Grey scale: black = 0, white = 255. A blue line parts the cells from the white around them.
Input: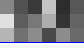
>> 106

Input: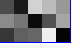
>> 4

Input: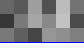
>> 128

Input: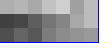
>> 153

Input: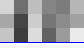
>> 234

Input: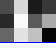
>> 5
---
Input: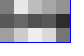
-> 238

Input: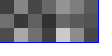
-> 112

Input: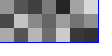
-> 182

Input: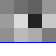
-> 171

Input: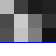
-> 127

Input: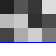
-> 206

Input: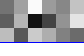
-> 203

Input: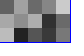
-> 85
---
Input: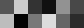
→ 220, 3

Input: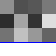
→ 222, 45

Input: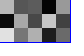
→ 225, 4

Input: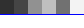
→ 243, 48

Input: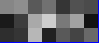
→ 205, 18

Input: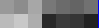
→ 200, 34

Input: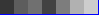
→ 205, 54

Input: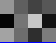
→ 199, 5

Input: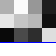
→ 251, 9
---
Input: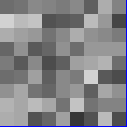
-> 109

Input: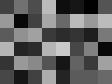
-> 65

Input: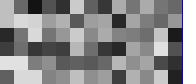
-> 191

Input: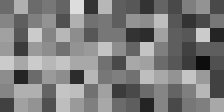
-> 107

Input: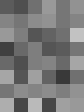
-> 91
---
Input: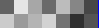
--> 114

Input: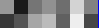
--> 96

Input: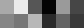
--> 42

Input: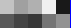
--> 55

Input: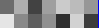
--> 47

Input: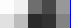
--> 42

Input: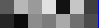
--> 170

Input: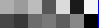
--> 93
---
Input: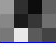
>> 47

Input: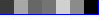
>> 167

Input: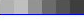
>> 191

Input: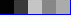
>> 57

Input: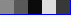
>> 88

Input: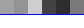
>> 147

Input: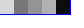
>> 119
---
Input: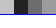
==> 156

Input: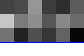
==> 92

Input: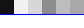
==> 169

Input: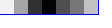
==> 194

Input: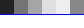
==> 136

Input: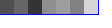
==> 214

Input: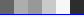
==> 45

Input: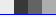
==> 173
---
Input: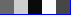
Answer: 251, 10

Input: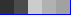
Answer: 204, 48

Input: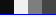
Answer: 240, 13

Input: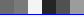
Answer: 244, 37

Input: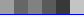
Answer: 196, 56

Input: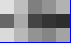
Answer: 224, 45

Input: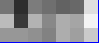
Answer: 244, 45

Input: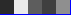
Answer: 234, 42

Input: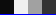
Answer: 240, 11
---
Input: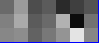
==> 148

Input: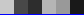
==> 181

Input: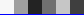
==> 112

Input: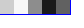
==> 141

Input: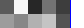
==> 177

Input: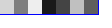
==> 68
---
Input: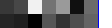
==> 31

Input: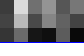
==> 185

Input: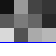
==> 123

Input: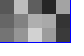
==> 130

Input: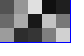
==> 170

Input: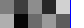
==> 6

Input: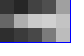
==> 174
